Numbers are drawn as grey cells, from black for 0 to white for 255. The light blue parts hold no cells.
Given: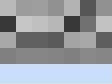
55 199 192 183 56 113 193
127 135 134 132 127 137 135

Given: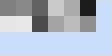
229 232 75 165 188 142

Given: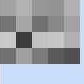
117 167 113 136 162
114 160 124 90 80

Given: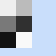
121 48

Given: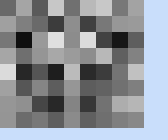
160 127 106 60 142 64 120 151 154
166 111 149 168 155 141 184 96 130
161 86 133 93 150 93 98 113 127
149 108 120 94 139 96 111 127 136

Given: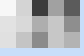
226 217 174 199 142
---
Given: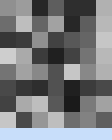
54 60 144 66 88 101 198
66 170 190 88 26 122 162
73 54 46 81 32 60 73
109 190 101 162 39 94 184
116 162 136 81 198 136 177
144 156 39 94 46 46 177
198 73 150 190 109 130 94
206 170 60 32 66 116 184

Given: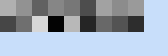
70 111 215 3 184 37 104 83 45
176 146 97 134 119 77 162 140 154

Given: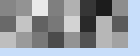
105 196 98 120 211 41 183 90
134 147 233 127 177 54 28 141
190 154 120 75 147 82 183 162

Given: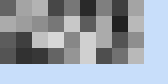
84 49 55 100 149 208 78 113 185
92 63 193 215 135 208 171 84 142
100 164 179 71 119 41 127 63 164
171 157 142 119 200 92 171 33 185

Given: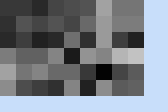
41 62 33 41 111 48 154 62 33
48 83 69 83 69 105 154 124 124
56 56 41 69 77 83 162 117 117
124 97 97 132 26 147 132 181 194
140 77 62 48 132 33 140 91 97
162 117 132 105 105 56 3 69 91

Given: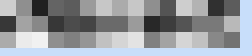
55 163 136 55 76 68 106 106 155 40 61 84 121 121 185
171 235 241 143 128 149 193 213 227 128 163 213 193 136 114
206 143 32 100 92 155 199 171 199 143 84 206 179 48 92

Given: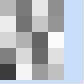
61 244 156 192
129 218 107 224
184 122 230 142
212 176 101 251
237 115 199 149
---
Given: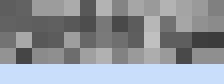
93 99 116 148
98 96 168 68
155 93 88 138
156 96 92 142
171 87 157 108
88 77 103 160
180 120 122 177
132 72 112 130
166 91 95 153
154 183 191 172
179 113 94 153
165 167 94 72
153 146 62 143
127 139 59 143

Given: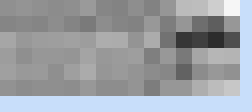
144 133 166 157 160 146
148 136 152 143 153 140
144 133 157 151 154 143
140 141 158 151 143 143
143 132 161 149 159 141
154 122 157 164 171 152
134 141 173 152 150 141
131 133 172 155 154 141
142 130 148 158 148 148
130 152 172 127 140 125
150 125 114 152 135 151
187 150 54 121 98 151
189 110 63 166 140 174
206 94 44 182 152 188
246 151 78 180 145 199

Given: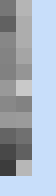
119 97 135 131 129 153 136 153 100 72 60
181 173 173 165 149 201 130 155 112 96 183

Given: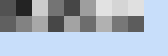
82 96
35 130
204 168
116 71
70 163
158 109
226 177
213 119
224 92

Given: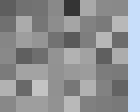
94 112 134 137 123 178 136
113 171 158 95 163 105 158
115 118 149 110 163 195 158
137 141 114 147 146 145 146
52 165 90 178 153 119 185
169 130 126 162 156 177 128
138 122 183 95 124 130 124
137 184 108 172 122 99 121

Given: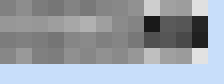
129 151 124 135
141 153 128 153
124 151 124 128
118 158 117 125
131 167 134 144
121 177 138 135
133 159 128 145
136 139 133 138
145 132 120 151
206 25 80 191
161 90 86 160
157 86 73 155
224 37 32 226

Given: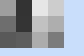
158 110 89
51 52 93
230 193 172
205 174 123

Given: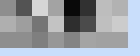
142 175 142
83 158 142
214 117 127
163 195 151
9 46 132
49 75 164
189 191 161
178 204 161

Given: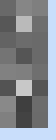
105 87 99 116 129 83 137 128
134 186 108 85 127 200 63 67
127 110 106 106 111 85 108 107
